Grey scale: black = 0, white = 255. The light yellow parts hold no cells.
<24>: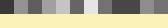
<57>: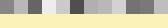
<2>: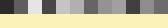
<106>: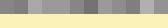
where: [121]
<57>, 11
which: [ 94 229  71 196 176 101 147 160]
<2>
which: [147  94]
<24>

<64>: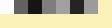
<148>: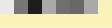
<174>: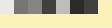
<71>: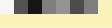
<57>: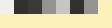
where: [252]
<64>, 1
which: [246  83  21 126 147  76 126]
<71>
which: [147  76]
<71>

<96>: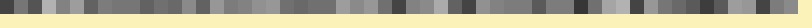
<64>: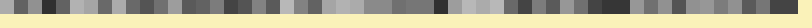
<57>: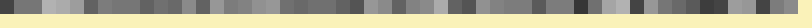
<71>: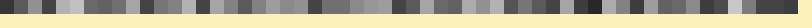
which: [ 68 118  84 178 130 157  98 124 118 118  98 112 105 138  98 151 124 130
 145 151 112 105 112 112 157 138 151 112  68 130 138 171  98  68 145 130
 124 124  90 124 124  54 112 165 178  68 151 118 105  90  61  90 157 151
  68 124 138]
<96>
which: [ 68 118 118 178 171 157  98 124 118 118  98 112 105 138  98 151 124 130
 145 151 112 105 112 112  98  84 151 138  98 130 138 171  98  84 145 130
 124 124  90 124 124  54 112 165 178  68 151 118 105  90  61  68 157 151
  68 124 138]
<57>
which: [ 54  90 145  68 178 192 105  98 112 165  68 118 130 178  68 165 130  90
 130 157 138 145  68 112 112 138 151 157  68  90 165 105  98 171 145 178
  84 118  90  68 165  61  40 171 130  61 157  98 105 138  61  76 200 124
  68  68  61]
<71>
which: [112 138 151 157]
<71>
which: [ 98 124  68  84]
<64>
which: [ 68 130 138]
<96>
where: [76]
<71>, 52

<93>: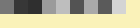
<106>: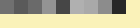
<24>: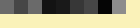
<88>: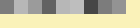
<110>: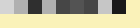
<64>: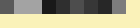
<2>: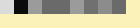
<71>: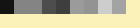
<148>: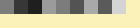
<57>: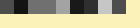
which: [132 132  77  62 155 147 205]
<71>
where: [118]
<93>, 1
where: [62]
<71>, 5
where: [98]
<88>, 4
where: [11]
<2>, 2
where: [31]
<148>, 3

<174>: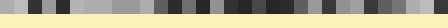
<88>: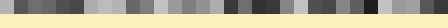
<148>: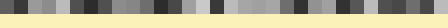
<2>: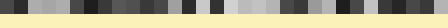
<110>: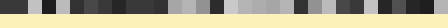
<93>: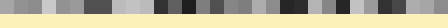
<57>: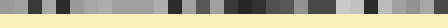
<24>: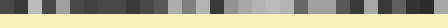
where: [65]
<24>, 7
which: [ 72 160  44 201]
<2>
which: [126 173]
<93>

